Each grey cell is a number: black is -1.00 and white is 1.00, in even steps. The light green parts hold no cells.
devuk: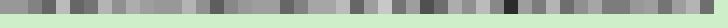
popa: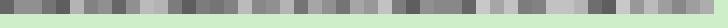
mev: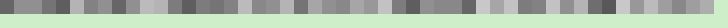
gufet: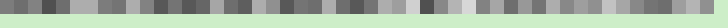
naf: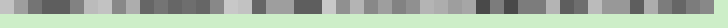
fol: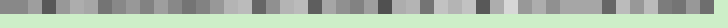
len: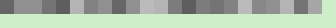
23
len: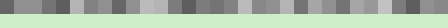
32
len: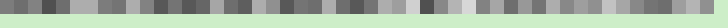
51
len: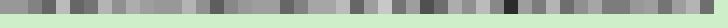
51
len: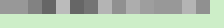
15
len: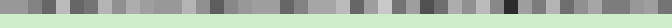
48

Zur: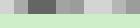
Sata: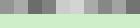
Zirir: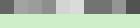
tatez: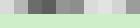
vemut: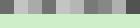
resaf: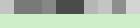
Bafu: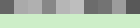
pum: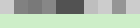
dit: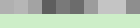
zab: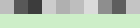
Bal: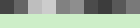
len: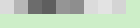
9
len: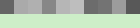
10
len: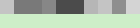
10
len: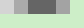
5
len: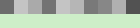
10
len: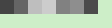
7

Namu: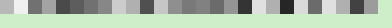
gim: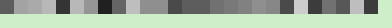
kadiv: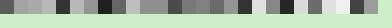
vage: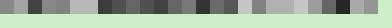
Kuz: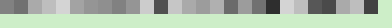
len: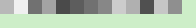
13
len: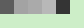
5
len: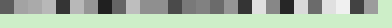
27
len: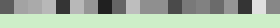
20
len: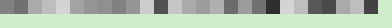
27

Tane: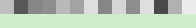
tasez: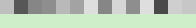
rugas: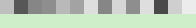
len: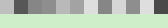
12
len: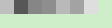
7
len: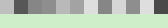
12
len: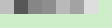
7
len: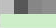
4
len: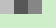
3

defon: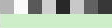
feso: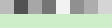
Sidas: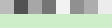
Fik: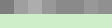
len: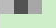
3
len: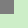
1
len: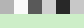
6
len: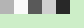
5
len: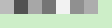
7
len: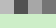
4

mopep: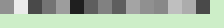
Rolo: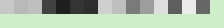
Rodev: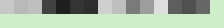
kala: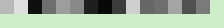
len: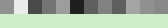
12
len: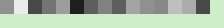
15
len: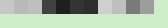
11
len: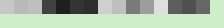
15
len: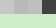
4

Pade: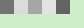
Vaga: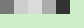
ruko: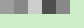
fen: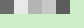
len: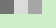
3
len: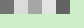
5
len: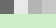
4
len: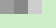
3
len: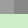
2

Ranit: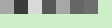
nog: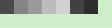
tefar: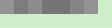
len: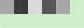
5
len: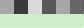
6
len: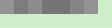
7
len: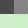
2

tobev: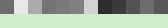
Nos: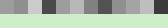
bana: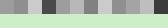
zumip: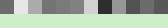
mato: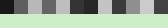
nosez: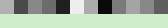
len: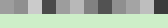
12
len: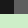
2
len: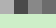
4
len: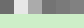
6
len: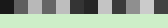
12
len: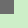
1

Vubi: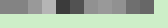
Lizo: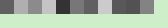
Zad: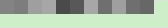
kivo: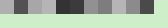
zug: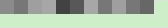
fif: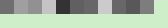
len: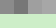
4
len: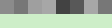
8

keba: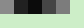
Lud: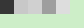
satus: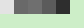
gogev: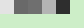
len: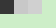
3
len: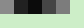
5
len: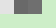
3
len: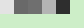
5

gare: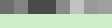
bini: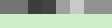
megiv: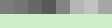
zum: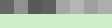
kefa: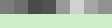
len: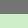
2
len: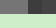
4
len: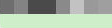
8

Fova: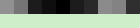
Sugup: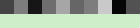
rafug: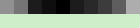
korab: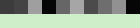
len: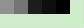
5
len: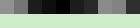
10
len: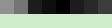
8

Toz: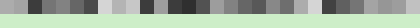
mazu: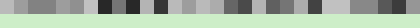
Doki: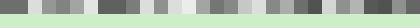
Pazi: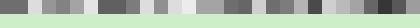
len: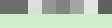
8
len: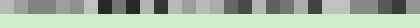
30
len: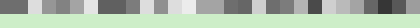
30
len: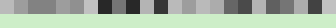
24

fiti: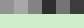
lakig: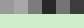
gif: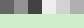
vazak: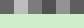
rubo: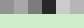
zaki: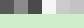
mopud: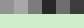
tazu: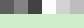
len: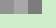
3
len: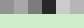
6
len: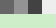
4
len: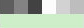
6
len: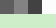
4
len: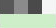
4

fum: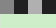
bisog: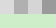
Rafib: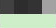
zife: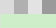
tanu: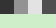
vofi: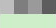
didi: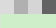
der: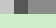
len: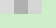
3
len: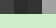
4
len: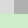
2
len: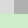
2
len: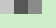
3

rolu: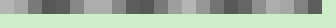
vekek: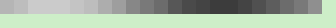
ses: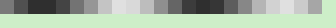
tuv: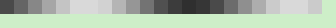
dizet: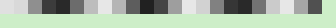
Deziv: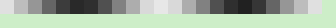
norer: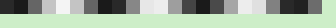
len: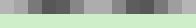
14
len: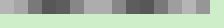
15
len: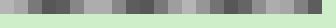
23
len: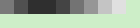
9
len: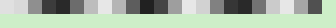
23

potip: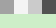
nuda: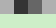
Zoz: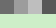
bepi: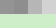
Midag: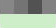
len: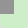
1
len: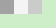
3
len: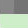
2
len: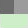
2
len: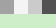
4
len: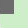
1

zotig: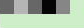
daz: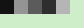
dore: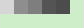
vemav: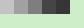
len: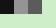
3
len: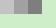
3
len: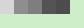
5
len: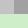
2
